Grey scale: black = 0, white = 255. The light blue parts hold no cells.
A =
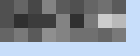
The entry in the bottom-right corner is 121
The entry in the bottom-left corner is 101
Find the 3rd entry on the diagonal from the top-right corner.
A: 112
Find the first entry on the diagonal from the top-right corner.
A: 90
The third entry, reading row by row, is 71
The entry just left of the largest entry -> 121
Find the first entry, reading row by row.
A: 80
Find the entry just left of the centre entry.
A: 60

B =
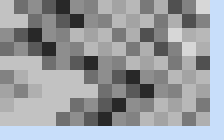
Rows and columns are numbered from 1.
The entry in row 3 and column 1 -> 142
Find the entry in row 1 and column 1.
194
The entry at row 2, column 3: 111
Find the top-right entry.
215
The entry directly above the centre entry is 163
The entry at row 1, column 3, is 142
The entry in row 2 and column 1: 194
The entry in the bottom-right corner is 175
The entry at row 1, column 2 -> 111
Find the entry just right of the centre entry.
130
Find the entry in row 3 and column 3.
40
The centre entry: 142

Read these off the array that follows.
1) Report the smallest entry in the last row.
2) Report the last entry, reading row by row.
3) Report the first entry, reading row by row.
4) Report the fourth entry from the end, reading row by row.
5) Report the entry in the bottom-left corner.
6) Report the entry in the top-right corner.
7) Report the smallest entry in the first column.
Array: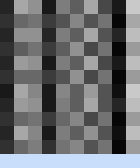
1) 6
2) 155
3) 37
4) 83
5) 49
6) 201
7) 25

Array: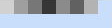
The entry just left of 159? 209
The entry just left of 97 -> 139

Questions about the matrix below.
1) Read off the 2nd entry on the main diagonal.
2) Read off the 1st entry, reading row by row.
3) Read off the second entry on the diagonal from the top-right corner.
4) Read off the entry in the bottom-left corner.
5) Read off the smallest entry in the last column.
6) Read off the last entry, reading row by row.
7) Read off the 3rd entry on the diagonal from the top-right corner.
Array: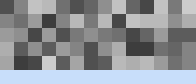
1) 112
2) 80
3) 143
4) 165
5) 92
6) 132
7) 155

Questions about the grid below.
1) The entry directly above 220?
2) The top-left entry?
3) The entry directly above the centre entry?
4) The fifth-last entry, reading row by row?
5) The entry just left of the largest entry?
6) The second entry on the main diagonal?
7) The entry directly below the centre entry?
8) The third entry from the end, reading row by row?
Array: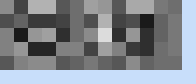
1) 178
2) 139
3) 78
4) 87
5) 139
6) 99
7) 67
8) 99

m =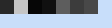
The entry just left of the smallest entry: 197
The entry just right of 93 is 60
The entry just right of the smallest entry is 16

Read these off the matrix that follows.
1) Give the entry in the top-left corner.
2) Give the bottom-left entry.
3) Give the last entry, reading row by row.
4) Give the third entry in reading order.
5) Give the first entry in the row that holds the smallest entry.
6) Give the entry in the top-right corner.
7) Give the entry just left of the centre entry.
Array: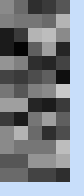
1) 138
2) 106
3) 46
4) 46
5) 27
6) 86
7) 86

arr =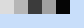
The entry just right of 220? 182
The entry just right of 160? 5
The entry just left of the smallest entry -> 160

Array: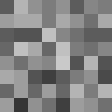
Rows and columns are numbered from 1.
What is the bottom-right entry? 112
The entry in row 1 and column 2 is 180
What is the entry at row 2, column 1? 157
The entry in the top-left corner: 92
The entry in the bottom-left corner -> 157
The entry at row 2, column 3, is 169
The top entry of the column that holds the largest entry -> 145
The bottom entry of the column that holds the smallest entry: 53
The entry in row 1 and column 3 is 145
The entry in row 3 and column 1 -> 92
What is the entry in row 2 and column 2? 169
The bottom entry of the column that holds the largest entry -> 63

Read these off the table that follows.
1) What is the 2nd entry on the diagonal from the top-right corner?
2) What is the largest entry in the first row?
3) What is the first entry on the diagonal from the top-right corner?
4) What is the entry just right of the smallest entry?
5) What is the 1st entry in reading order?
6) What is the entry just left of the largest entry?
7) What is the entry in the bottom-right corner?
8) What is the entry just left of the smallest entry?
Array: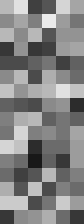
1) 156
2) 225
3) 165
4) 97
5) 184
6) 127
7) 55
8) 107

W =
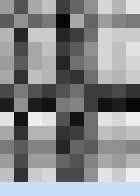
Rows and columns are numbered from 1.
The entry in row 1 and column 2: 82
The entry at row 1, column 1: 156
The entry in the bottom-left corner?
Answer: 192
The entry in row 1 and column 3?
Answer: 168
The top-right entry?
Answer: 226
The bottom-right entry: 237
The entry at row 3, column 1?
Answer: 180
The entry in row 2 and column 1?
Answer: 91
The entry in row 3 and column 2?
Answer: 38
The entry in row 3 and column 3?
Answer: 203
